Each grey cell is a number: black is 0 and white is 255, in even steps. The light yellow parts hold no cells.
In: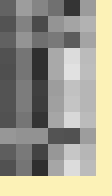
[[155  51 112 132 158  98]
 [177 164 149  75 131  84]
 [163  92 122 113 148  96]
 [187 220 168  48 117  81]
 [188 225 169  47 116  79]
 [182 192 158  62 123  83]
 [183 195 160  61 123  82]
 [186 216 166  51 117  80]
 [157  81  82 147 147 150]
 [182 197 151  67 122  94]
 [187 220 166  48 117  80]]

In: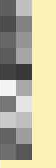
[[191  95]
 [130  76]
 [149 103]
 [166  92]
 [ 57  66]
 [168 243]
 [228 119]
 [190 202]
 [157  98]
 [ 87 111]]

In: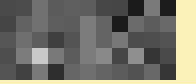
[[ 28 122  27  70  71  93  95  91 113  76  74]
 [105  92 107  27 100 124  92  94 113  98  69]
 [ 83  78  76 120 100 124  84  63  93 111  86]
 [ 74  53 143  70 137 124  92 121 201 124  78]
 [ 54 104  82  92 100 111 102  46 121  65  84]]

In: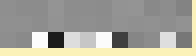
[[131 141 137 148 147 140 141 141 148 140 140 143]
 [146 142 145 144 146 141 143 142 147 141 144 144]
 [119 222 140 134  63 251 198 221  28 252 138 142]]

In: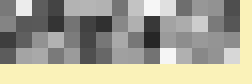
[[ 78 146 151 110 224 246 195 117 178 181 179  68  93 236 121]
 [ 86 122 205 172 163  56 176 136  48  65 116  52  89  88 132]
 [140 148 153 141 155  38 119 169 119  70 124 178 146  95  62]
 [215 147 136 176 245 115 158 160 103  79 155 122 169 164  92]]

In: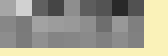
[[ 81  41  83  93 142  69  96 209 166]
 [127 152 110 142 153 156 162 122 135]
 [129 140 128 138 134 132 144 123 141]]
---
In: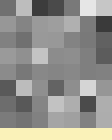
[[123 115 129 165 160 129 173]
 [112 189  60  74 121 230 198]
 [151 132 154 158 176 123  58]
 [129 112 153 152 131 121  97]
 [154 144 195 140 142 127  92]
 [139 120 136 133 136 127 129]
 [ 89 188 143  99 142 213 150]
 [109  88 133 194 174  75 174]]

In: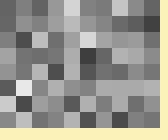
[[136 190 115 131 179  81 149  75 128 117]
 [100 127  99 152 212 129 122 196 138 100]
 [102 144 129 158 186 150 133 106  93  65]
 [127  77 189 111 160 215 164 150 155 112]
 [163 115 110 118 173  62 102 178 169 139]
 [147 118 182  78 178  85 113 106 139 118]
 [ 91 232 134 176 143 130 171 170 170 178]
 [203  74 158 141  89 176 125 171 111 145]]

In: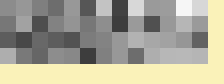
[[174 121 102 141 136  61 128 152 109 174 183 184 181]
 [140 151 127 109 152  86 195  66 216 154 156 246 215]
 [119 162  78 130 148 119 142  61 154  80 152 182 154]
 [ 93  72 104  93  82 124 131 152 178 167 162 150  98]]

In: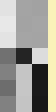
[[129 196  24]
 [226 164 162]
 [232 163 165]
 [227 165 164]
 [113  36 220]
 [129 197  24]
 [109 198  26]]

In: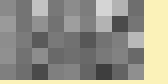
[[127 110  74 127 132 101  62  99 143]
 [138 116 194 120 140 125 213 179 110]
 [154 116 145 114 158 129 179  75 117]
 [141 123  90 121 113  87 115 127 185]
 [144 114 141 105 111 105 121 130 105]]

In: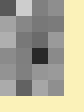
[[171  98 166 143]
 [ 88 205 128 142]
 [163 135 120 123]
 [175 120 107 154]
 [139 127  40 138]
 [147 128 150 154]]

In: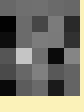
[[  9  92 106  26 100]
 [104 111 112 106 103]
 [  2 107  70 123  41]
 [ 13 107 124 122  49]
 [ 85 197 111  10 133]
 [ 74 103 128  88  99]]

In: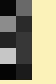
[[  4  27]
 [  8 105]
 [140  42]
 [ 35  55]
 [198  55]]

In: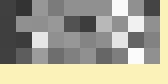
[[ 64  93 156 110 128 144 102 126 251 144]
 [ 64  51 151 123 144 144 144 249 144  68]
 [ 63 144 143 152  82  61 184 144 241 144]
 [ 63  60 230 144 151 132 142 228 100 130]]
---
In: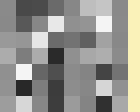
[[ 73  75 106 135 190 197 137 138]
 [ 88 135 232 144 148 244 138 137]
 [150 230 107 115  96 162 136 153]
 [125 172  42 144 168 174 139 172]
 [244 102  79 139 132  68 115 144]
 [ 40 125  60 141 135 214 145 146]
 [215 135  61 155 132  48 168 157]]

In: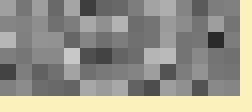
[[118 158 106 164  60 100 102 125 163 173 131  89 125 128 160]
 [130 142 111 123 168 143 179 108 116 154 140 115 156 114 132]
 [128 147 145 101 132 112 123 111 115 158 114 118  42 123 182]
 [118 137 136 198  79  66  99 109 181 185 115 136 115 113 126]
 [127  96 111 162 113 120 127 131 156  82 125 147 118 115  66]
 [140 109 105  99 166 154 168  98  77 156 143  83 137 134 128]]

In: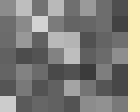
[[189 113 185 111 153 109  78 141]
 [138 211 124 100 102 109  66 108]
 [152  97 184 181  80  99 111 106]
 [ 75  82 131 189  96 106 143  98]
 [130 107  73  81  59 126  70  99]
 [122  82  97 163 115  85  70  86]
 [ 90 103  98  83 140 145 121 205]]

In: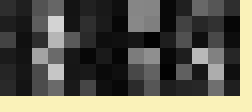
[[ 31  83 102  19  33  25  15 134 133   8  32 104  86  46  46]
 [ 22  94 211  20  47  27   7 136 127   8  66  39  49   6  30]
 [ 16  46 182  90  42  14  16  22   2  30  81  15  73  13  67]
 [ 19 163 106  23   7  26   6 124 143   8  30 185 129  38  27]
 [ 22  75 198  22  25  10  15  72  98   2  96  23 173  15  37]
 [ 20  76 106  25  70  15   8  43  86  30  37  39 111  31  41]]

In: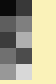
[[ 56  10]
 [127  94]
 [175  60]
 [ 76 112]
 [216 152]]

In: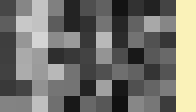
[[134 195 128  35  79  97  19  50  34  68  71]
 [200 194  92  35  49 116  38  98 168 134  94]
 [150 212 139 155  56 185  44 115  81  54  62]
 [170 157  46  56  67 148  77  24  88 105  63]
 [172 155 184 115  64  80 111  98  52  84  65]
 [ 68 146 117 116  34 161  24  80 101 125  57]
 [130 191 111  24 104  87  17 135 119  60 131]]

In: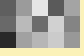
[[155 229  90 164  95]
 [186 108 209 132 105]
 [161 182 203 152  41]]
